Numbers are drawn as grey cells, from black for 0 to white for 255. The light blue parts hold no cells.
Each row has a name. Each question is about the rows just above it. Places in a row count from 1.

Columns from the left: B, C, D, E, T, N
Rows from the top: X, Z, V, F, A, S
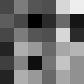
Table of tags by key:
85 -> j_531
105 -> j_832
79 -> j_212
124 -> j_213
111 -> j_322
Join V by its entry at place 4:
j_212
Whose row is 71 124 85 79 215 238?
X
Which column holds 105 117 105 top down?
E
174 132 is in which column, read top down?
C

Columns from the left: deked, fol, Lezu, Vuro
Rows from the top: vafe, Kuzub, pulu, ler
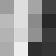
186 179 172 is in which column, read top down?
deked
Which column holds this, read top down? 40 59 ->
Vuro
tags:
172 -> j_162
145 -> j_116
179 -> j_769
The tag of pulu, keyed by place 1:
j_769
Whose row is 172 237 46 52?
ler
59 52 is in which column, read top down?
Vuro
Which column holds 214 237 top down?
fol

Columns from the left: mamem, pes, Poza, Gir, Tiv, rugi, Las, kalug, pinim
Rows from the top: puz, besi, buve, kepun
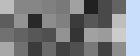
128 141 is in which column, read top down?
Gir
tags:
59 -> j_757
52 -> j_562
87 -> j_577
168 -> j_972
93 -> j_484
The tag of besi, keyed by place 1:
j_484
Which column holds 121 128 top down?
Tiv
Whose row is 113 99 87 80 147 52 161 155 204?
buve
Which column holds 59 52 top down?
rugi

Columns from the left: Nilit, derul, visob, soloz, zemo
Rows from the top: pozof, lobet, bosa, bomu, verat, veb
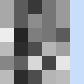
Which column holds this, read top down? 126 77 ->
visob
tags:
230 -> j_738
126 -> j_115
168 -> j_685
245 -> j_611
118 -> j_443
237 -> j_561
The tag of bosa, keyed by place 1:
j_561
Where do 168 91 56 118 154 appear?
pozof

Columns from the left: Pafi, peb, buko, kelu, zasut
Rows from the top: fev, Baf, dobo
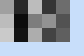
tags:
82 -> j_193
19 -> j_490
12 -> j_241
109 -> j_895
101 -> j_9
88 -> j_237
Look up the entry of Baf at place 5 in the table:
j_193
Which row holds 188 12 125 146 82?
Baf

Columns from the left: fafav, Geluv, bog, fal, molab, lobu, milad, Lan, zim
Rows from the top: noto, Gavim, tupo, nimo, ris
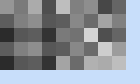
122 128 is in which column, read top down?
Geluv
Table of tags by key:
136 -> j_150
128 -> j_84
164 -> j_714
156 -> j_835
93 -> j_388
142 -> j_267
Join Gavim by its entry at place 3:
j_267

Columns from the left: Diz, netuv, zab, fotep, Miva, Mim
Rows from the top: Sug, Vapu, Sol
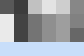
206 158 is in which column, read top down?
Miva
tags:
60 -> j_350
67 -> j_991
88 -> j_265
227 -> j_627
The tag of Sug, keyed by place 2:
j_350
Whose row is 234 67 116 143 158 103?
Sol
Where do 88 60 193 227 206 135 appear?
Sug

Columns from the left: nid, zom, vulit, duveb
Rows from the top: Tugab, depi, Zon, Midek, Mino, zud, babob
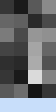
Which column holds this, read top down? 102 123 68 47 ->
nid
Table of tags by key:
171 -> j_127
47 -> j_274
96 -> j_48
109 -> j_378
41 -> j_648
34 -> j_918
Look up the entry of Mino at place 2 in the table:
j_648
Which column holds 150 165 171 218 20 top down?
vulit
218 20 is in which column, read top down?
vulit
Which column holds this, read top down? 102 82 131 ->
duveb

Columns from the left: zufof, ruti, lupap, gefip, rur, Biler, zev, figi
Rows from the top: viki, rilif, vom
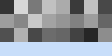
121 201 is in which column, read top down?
lupap
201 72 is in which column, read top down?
lupap
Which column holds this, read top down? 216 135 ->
ruti

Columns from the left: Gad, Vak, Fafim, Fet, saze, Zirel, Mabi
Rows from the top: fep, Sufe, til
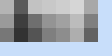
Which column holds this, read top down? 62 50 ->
Vak
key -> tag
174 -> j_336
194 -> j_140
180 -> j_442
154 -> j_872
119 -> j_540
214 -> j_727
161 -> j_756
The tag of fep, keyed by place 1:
j_442

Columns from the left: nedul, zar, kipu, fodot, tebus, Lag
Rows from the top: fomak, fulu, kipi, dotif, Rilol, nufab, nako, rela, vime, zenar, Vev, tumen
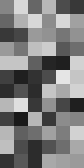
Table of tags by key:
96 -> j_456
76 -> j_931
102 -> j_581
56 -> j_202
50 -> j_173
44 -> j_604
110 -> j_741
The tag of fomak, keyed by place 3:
j_581
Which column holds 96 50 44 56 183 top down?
kipu
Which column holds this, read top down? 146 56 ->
fodot
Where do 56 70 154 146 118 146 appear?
kipi
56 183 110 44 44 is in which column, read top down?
kipu
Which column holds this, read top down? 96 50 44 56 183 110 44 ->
kipu
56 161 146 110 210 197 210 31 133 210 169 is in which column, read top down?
Lag

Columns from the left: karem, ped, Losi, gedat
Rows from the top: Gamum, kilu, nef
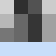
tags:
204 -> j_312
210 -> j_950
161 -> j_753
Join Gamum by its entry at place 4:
j_312
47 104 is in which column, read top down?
ped

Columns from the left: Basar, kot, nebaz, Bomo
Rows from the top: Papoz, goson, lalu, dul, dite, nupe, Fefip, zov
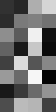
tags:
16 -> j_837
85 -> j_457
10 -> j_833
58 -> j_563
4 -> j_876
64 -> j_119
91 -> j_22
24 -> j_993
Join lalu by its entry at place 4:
j_837
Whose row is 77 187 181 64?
zov

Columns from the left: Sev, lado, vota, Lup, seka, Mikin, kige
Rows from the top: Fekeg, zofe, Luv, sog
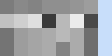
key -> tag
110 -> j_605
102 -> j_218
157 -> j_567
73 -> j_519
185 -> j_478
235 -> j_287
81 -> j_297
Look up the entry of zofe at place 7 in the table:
j_519
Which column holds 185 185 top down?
seka
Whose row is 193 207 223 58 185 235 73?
zofe
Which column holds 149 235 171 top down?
Mikin

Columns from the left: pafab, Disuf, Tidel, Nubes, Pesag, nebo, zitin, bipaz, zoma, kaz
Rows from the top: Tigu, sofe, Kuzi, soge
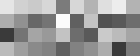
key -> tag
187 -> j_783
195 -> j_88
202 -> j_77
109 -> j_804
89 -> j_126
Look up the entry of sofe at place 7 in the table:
j_88
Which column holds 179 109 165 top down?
kaz
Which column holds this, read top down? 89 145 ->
zitin

